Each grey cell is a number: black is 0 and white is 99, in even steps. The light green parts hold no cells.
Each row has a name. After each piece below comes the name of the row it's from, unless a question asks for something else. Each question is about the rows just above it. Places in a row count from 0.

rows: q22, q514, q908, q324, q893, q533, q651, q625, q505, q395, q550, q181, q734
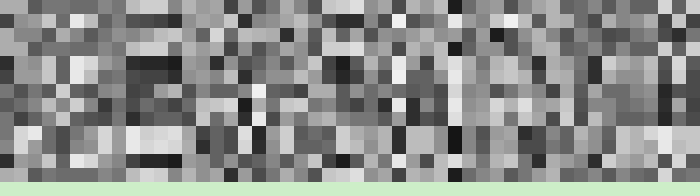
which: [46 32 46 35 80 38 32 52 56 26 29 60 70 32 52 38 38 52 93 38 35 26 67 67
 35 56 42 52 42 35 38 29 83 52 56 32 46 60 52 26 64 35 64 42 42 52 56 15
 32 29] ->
q651
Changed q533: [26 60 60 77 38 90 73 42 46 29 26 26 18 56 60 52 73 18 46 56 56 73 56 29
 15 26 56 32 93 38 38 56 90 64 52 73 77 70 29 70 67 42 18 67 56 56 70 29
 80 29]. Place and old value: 22, [60]
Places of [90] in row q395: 2 9 47
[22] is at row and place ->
q625, 7
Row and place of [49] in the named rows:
q514, 8
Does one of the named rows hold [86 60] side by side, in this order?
yes
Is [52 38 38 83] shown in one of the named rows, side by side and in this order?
yes

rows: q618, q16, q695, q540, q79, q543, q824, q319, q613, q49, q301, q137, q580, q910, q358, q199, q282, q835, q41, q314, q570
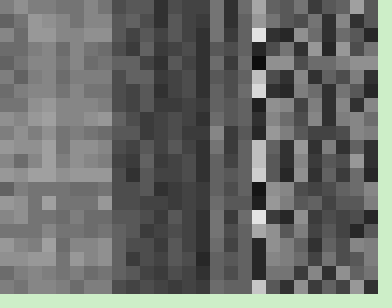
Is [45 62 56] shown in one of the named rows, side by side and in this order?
no
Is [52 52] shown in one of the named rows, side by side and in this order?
yes
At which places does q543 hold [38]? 1 9 10 17 23
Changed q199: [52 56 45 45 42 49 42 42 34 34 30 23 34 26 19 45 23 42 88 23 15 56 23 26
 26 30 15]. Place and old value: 23, [30]

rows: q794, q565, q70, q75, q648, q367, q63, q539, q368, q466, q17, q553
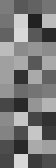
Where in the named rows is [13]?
q565, 2
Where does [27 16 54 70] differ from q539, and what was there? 2, [58]

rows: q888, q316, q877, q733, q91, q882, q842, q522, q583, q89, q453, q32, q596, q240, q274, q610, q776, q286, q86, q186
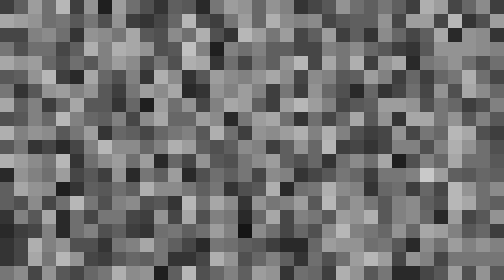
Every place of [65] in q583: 11 19 25 29 30
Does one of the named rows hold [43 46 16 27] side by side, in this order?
no

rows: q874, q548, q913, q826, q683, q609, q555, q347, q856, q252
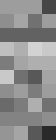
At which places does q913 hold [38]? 0 1 2 3
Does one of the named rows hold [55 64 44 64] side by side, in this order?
no
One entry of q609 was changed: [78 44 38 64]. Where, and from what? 2, [34]
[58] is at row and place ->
q252, 0
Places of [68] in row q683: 2 3
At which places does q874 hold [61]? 0 1 2

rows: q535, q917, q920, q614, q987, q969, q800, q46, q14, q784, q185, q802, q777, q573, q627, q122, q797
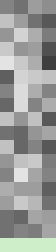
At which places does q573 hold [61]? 1 2
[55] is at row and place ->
q535, 3
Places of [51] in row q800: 0 3
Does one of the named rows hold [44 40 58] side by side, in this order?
yes
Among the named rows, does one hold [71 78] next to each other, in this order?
no
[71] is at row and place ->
q627, 2
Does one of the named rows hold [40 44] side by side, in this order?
no

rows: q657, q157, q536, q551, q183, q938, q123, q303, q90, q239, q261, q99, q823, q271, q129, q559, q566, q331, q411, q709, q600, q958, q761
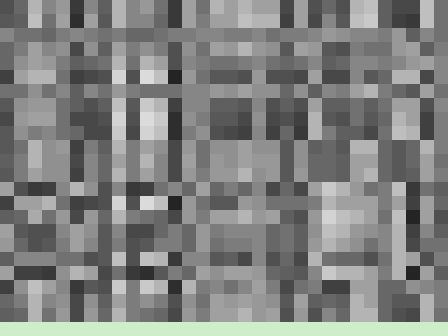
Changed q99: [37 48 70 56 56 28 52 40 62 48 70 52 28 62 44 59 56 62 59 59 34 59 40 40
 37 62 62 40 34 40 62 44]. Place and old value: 21, [56]
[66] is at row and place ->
q559, 2

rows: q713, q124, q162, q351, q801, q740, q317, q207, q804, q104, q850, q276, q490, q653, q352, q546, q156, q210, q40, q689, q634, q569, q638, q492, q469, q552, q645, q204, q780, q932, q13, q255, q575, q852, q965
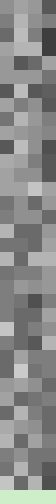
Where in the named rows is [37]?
q317, 3
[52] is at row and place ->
q104, 3
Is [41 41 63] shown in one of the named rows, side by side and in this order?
yes
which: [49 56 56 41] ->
q546
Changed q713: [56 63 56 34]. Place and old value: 2, [59]
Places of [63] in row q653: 0 1 3

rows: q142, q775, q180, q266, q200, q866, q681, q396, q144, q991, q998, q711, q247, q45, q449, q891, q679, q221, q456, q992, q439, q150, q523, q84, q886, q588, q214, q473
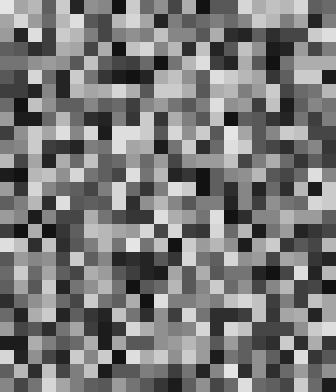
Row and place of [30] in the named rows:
q891, 8
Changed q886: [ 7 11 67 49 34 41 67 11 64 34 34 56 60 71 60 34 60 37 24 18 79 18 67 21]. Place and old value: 0, [11]
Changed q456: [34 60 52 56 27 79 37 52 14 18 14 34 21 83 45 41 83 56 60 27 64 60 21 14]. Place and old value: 15, [37]
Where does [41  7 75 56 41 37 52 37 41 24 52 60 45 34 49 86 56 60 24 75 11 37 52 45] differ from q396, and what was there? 4, [37]
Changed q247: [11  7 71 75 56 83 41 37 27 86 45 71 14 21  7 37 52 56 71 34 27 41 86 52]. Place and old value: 6, [45]

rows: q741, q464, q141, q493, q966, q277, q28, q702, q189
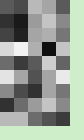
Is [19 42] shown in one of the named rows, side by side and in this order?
yes
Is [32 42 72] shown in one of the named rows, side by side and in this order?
no
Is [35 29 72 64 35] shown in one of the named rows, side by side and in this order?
yes
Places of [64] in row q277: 1 3
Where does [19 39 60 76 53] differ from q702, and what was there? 1, [42]
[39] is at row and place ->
q966, 4

